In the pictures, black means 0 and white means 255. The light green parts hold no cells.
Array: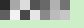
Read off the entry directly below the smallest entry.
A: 95
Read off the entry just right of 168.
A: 220
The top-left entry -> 42
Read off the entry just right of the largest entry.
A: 72

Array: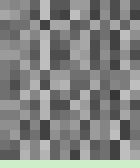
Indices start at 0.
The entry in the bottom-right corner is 167
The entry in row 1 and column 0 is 167
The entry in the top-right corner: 88
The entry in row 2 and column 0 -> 100
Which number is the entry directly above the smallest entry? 133
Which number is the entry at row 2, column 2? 112
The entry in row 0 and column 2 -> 143
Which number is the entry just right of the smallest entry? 190
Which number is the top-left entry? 143
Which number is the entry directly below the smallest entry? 88
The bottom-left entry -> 88
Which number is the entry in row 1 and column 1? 155
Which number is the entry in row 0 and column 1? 133

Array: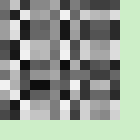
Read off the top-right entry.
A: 72
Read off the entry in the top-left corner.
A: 125
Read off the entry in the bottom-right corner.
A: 208
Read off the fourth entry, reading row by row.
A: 136
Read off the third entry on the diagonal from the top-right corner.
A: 94
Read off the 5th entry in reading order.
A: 136
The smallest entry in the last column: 31
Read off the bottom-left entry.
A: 72
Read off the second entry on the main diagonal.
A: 31
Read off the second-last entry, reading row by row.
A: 136
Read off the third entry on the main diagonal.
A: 22
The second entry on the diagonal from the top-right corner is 176
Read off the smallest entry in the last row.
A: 42
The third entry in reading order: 52

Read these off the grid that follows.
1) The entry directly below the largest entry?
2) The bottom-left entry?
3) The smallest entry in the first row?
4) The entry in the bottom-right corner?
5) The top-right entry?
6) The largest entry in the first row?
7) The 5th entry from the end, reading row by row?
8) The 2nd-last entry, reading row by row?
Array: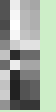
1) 246
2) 146
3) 83
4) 54
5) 166
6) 236
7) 95
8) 54

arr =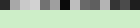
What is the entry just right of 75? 30
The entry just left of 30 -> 75
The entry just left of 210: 201

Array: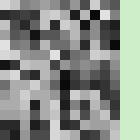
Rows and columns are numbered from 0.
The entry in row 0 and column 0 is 215
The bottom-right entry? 195
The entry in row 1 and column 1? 52
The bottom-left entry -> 64
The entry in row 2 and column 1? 75
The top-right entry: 86
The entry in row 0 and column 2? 129
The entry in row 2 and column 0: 195
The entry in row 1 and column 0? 41
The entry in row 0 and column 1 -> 195

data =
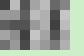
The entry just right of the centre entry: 176
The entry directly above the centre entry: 188
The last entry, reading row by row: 176
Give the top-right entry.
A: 132
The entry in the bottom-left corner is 113
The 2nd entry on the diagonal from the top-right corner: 74
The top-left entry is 64

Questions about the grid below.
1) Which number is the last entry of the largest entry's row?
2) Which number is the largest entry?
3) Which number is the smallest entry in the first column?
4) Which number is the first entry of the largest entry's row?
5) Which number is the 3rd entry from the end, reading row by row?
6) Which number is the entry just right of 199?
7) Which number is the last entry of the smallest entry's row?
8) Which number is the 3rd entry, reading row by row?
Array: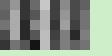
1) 97
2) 199
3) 53
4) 106
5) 126
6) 64
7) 115
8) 53
